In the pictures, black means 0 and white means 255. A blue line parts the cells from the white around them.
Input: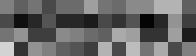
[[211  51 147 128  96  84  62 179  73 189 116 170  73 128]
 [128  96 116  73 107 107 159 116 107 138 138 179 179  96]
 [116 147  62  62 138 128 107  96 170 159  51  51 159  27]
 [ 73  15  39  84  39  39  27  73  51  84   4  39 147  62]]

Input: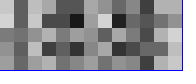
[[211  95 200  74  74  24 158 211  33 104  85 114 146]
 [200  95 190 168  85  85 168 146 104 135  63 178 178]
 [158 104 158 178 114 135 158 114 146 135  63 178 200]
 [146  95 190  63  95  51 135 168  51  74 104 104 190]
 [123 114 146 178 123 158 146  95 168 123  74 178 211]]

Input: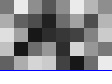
[[223 162  23  45  55  66 131 203]
 [193  23 109 151  45 213 151 120]
 [173  97  77  33 109 162  77 182]
 [120 235 142  87 142 235 182 142]
 [ 97 173 213 203  66  23 109 235]]

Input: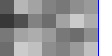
[[120 163 173 154 120 109 142]
 [109 203 192 142 130 154 192]
 [ 89 182 163 130 120 142 154]
 [ 55  79 130 109 163 203 173]]

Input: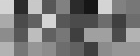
[[212  43 200  87 129  43  22 212 129 119]
 [179 119 150 140 109  97  63 140 150 150]
 [170  75  97 212  87  75  75 109  63 109]
 [140  87 189  97 119  63 160 160  75 179]]

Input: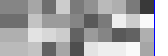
[[186 186 195  98 166  78 227 238 238 249 166]
 [175 175 227 216 204  98 155 133  89  98 175]
 [133 133 166 110 204 122 145 186 175 122  57]
 [110 110 195 155 155 133  89 122 238 204 249]]
